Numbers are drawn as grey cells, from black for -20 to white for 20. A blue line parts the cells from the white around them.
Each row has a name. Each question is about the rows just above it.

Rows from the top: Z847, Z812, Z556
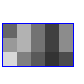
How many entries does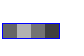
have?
4
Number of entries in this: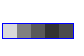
5
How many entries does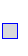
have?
1
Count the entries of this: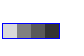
4

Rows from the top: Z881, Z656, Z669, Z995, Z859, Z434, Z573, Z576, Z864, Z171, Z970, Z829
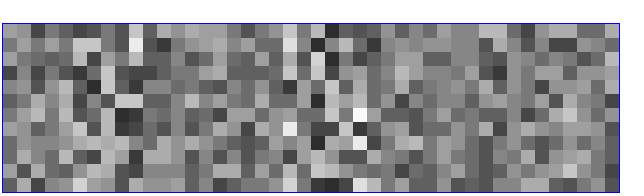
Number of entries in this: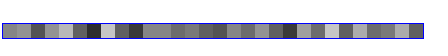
30
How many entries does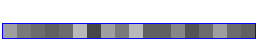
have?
18
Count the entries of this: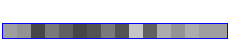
16
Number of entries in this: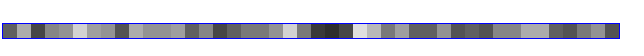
44

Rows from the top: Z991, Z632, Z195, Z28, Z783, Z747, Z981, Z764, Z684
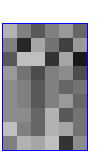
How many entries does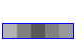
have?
5
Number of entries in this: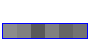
6
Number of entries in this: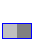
2
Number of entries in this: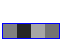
4
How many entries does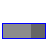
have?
3
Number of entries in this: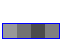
4
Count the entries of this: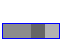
4

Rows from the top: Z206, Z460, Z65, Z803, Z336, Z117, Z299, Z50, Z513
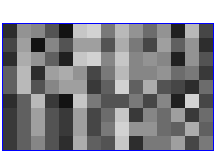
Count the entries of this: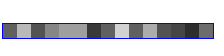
15
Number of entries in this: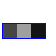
3
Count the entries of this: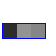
3
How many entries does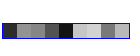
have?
9
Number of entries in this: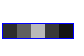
5
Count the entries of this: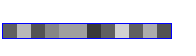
12

